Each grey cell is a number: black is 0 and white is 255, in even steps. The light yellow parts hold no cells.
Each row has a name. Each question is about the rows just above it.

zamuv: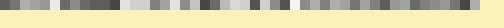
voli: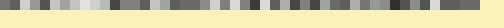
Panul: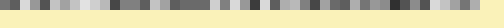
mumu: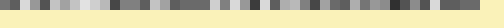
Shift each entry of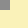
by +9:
[149]
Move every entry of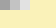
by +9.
[171 204 235]
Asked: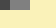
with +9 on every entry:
[ 80 137 137]
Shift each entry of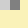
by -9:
[198 119]
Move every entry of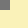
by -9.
[108]
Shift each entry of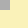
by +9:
[183]
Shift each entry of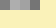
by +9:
[137 183 171 126]

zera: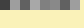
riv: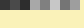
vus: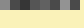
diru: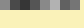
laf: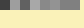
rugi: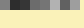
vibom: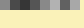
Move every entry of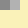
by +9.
[146 187]
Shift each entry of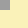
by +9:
[167]
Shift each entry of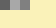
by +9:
[106 177 137]

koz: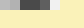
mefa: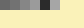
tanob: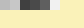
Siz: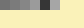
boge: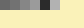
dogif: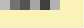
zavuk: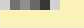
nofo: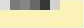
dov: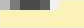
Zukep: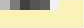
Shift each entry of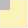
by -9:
[179]
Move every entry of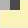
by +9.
[187  83]
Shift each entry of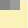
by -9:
[125 146]
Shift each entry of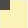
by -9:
[65]

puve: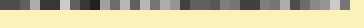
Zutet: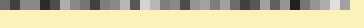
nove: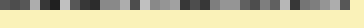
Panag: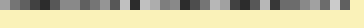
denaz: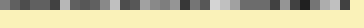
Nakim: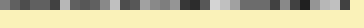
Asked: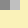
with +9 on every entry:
[146 201]
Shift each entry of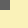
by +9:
[105]

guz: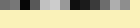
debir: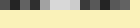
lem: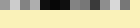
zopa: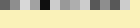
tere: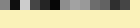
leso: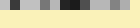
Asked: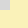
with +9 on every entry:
[225]
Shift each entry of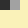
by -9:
[ 38 153]

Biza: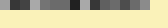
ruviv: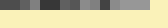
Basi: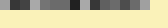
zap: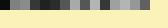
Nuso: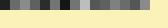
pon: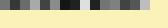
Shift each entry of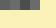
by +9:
[105 116  86 116]
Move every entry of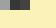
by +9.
[169  64  76]

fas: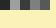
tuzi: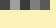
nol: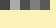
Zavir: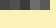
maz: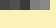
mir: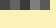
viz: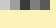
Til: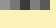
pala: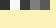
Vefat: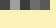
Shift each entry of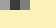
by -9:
[150  50 118]
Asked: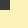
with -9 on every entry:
[50]

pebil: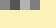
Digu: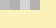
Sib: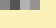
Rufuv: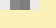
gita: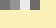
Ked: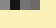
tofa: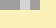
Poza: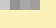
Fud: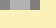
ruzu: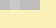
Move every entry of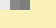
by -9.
[225 127 117]
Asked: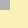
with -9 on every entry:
[169]

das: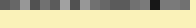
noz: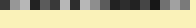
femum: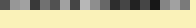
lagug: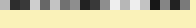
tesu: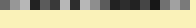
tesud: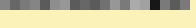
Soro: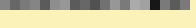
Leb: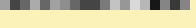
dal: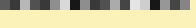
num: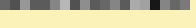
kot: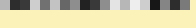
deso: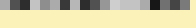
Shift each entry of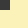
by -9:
[48]
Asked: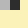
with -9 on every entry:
[174  36]
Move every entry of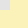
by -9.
[219]

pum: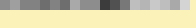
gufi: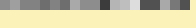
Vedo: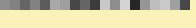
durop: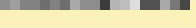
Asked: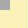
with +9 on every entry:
[178]
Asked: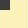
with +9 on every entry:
[69]

